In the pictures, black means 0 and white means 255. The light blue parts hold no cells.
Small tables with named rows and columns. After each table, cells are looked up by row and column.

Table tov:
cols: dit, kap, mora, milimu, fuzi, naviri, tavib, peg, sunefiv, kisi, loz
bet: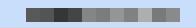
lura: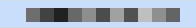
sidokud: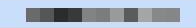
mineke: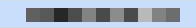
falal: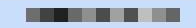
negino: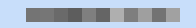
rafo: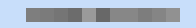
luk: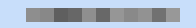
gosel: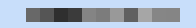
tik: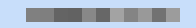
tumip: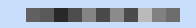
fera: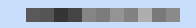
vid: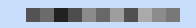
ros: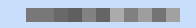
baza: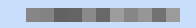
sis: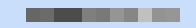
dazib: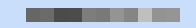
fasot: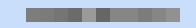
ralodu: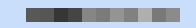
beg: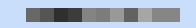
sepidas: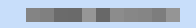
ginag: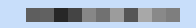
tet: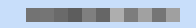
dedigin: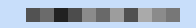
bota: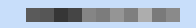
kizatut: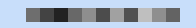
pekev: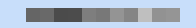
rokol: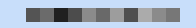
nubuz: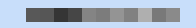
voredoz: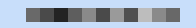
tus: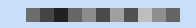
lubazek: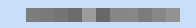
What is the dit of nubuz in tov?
88
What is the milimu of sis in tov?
76
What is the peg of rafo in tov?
135
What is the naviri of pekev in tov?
120
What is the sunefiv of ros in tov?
158
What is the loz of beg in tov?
134
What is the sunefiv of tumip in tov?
186
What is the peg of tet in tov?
125
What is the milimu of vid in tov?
77
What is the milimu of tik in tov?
98
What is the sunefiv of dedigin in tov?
170
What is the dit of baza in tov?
134
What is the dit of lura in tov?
110
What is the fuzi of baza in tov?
138
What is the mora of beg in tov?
47
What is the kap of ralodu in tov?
86
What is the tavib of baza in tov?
157
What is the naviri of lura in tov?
76
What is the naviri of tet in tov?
102
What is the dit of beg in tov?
104

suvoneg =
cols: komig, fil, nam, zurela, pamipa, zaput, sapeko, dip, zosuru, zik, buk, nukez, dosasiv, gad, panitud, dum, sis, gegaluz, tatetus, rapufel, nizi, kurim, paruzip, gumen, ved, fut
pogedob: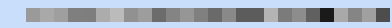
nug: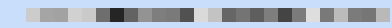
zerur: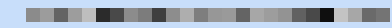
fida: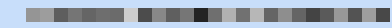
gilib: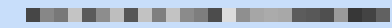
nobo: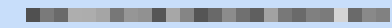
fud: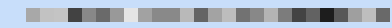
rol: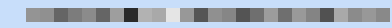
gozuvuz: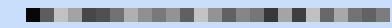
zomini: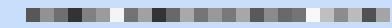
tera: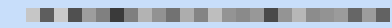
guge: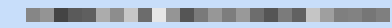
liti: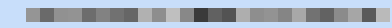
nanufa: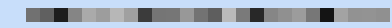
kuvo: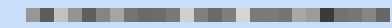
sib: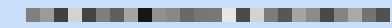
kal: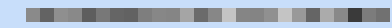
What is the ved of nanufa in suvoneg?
147
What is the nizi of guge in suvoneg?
197
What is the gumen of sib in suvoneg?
169
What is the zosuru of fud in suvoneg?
162
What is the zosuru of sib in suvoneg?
22
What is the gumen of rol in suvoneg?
139
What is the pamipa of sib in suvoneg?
68
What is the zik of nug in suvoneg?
126
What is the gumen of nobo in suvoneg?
106

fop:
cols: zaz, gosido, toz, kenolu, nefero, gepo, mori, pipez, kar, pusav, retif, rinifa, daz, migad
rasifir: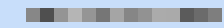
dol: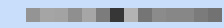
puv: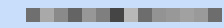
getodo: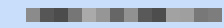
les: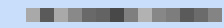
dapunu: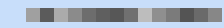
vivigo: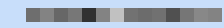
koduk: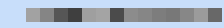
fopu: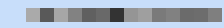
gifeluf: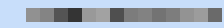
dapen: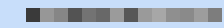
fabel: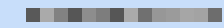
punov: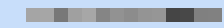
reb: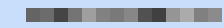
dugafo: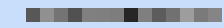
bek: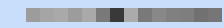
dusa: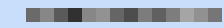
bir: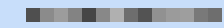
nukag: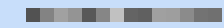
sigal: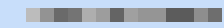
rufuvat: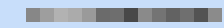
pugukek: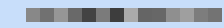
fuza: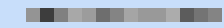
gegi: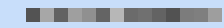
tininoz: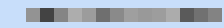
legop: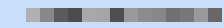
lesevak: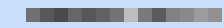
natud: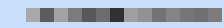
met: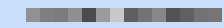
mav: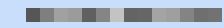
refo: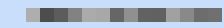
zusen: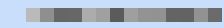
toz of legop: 91
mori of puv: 69
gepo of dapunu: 95
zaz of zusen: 186
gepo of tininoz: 111
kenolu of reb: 116
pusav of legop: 135
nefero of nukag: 88
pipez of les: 127
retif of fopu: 129
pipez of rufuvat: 72
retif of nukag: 158
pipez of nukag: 100
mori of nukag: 193
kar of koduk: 134
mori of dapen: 155
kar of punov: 148
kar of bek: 121
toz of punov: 120

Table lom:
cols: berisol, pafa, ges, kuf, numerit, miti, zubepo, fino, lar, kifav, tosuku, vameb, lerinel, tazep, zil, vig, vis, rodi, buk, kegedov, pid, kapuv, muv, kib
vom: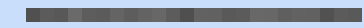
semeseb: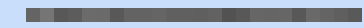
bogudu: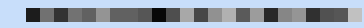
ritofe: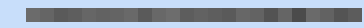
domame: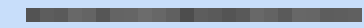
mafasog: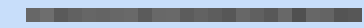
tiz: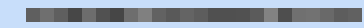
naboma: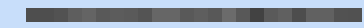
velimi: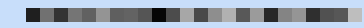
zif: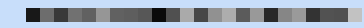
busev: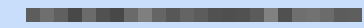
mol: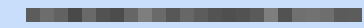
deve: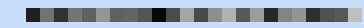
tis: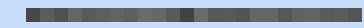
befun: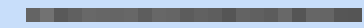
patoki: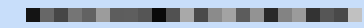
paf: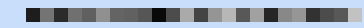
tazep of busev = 81
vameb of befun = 92
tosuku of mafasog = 105
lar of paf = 86
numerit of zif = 97
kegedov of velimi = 149
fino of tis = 95
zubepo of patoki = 93
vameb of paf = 170
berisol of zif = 24
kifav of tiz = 98

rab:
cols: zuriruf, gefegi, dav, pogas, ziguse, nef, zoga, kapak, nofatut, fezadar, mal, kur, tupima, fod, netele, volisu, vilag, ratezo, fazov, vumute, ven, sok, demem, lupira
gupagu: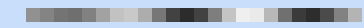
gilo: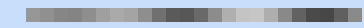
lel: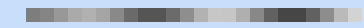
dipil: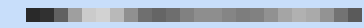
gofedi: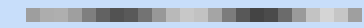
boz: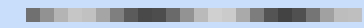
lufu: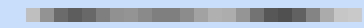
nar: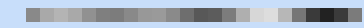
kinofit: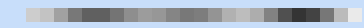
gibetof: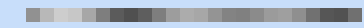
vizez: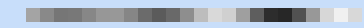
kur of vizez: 142
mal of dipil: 110
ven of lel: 97
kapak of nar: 137
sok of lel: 141
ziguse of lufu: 104
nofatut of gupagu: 173
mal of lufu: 127
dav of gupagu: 116
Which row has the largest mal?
gofedi

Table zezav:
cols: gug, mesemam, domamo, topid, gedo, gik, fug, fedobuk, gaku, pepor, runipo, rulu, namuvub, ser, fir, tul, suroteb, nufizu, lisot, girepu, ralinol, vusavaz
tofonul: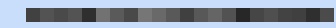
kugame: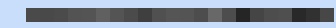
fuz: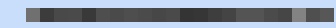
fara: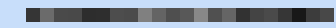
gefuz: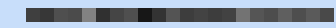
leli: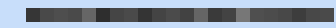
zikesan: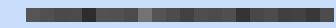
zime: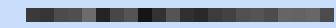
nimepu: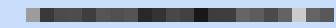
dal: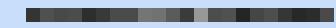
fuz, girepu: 131
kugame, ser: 104
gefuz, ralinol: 90
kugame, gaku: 63
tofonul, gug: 65
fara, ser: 80
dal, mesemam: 80
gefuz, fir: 66
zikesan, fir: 79
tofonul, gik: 114
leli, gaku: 52
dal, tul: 37
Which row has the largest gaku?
fara

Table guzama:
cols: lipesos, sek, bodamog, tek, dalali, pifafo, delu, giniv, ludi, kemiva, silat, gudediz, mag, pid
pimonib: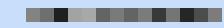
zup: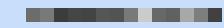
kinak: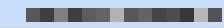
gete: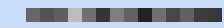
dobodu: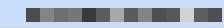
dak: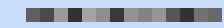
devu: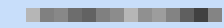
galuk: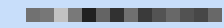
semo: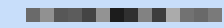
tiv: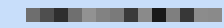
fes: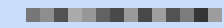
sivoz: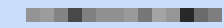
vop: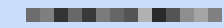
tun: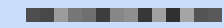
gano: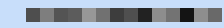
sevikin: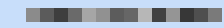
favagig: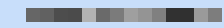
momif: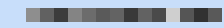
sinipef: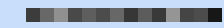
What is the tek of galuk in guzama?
121
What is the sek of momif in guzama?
97
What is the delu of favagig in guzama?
123
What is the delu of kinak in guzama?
179
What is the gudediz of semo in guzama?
114
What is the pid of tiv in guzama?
138
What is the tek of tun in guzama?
119
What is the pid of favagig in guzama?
125
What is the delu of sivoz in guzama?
145
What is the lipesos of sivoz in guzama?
148
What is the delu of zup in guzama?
83
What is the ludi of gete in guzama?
34
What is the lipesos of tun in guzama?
78
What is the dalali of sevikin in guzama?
166
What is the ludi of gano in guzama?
34
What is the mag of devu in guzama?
65
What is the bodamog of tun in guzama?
156
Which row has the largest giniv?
devu

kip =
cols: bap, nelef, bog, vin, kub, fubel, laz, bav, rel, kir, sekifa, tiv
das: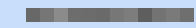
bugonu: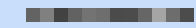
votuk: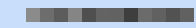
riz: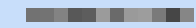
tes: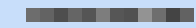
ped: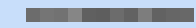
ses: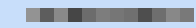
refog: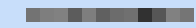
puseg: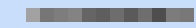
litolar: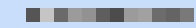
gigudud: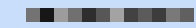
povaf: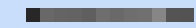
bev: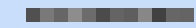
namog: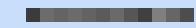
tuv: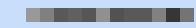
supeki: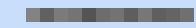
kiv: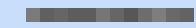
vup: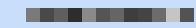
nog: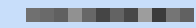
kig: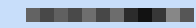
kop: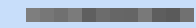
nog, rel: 157
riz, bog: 131
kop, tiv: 113
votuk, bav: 62
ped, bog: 114
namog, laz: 106
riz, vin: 88
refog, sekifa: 129
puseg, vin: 131
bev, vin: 141
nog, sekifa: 117
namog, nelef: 108
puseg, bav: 90
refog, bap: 115
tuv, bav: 89
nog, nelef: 106

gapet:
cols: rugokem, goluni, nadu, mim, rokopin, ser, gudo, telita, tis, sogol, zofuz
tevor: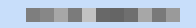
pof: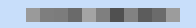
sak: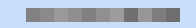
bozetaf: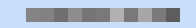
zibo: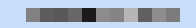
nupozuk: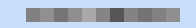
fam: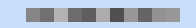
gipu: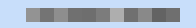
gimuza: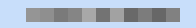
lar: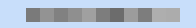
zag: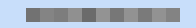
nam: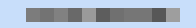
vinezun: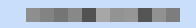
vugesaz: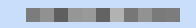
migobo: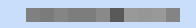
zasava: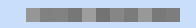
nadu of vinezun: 117
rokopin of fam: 94
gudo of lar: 108
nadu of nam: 129
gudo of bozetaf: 177
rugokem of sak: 130
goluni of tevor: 135
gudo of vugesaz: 178

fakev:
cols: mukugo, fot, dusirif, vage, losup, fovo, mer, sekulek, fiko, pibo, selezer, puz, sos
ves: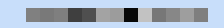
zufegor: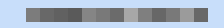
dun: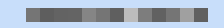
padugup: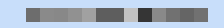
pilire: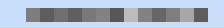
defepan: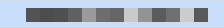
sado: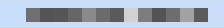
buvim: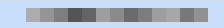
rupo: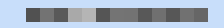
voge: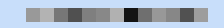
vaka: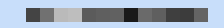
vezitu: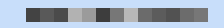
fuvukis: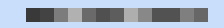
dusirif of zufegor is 97
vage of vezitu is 178
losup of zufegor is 133
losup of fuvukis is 106
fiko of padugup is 53
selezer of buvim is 167
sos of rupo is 102
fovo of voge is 136
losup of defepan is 154
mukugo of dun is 117
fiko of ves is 194
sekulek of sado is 210
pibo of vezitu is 92
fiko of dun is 125
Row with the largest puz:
defepan

